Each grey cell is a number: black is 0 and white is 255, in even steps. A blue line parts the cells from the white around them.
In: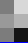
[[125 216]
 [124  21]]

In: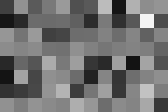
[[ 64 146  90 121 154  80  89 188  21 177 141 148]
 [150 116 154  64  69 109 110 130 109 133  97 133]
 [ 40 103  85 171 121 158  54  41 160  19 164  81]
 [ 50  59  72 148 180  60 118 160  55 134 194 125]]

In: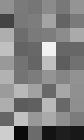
[[145 122 118 139 120 148]
 [174 109 122 125 140 170]
 [153 115 101 192  93 113]
 [155 185 162 104 167 144]
 [101 193 152 170 143 124]]

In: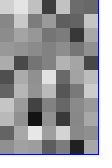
[[209 228 192  61 194 108 104]
 [140 164 151 117 124  56 168]
 [172  73 116 130 179 165  71]
 [ 99 182 147 186  86 121 204]
 [185 144  19 145  57 136 168]
 [144 161 157  93 124  32 167]]

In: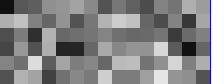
[[ 17  87  94 144 149 163 137  83 119  96  76 131 116 175 156]
 [ 78 124  47 178 104 111 117 132 112 104 105 117  59 107 128]
 [132 112 220  93 165 125 135 103 186 189 115 144 213 128 174]]

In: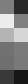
[[126  40]
 [180 214]
 [111 121]]

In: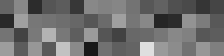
[[101 136  44  85  92  55 136 130 134 115  87  98  80  74  53  69]
 [116  67 121 179 120  94 155  85  66 104 106 119 136 129  87  93]]

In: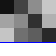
[[ 18  67 141 199]
 [197 112  94  41]]
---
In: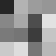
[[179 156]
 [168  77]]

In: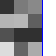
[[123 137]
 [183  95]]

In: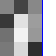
[[ 68 136]
 [225 157]]

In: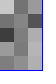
[[115 154]
 [133  84]]

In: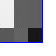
[[96 94]
 [96 94]]

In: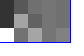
[[ 88 112]
 [164  98]]
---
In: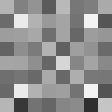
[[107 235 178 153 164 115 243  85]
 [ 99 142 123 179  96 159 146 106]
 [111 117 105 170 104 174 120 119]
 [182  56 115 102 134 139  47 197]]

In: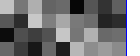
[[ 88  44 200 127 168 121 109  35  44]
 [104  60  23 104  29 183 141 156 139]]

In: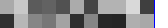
[[ 48 183 134 119 163  46 134  39  37 175 168]]

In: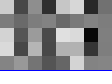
[[124 106 125 130 104 121 131 125]
 [218  71 181  72 177 178  53 126]]

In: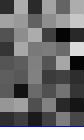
[[162 153  97 142 163 199]
 [ 53 168 121 124 107 220]
 [ 94  88 129  59  65  45]
 [150 161  79 130  40  21]]

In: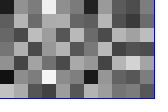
[[ 94 181 107 172 174 102  94 182  80  58 108]
 [117 176  74 152 179  86 121 185  67  82  76]
 [ 17 141 125 245 140 127  26 150  99  87 125]]
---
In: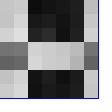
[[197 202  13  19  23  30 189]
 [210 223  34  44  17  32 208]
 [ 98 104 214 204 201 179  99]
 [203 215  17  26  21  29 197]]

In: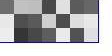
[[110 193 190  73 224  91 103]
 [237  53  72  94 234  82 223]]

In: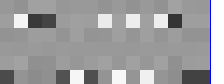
[[152 146 161 161 151 153 153 147 153 146 153 146 162 153 152]
 [147 149 157 157 148 159 148 149 159 149 159 149 157 147 147]
 [157 162 144 145 157 151 156 161 151 161 151 161 144 156 157]]

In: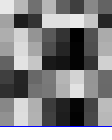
[[232 183 112 182  96  62 136  99]
 [174 211 148  89  51   0  82 171]
 [ 98 227 198  25  19   3  51 209]
 [ 47  35 114 120 176 226 150 105]
 [145 222 178  64  29   2  72 184]]

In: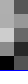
[[175  86]
 [205 104]
 [  1  83]]

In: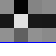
[[142   3 132 139]
 [145  96 145 138]]

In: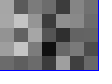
[[166  90 123 108  60 133 113]
 [147  98 166  84  47  99 100]
 [107  94 107  60 159  63 104]]

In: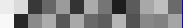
[[236 219  56 103 155  51 171 117  29  91 168 191 106]]
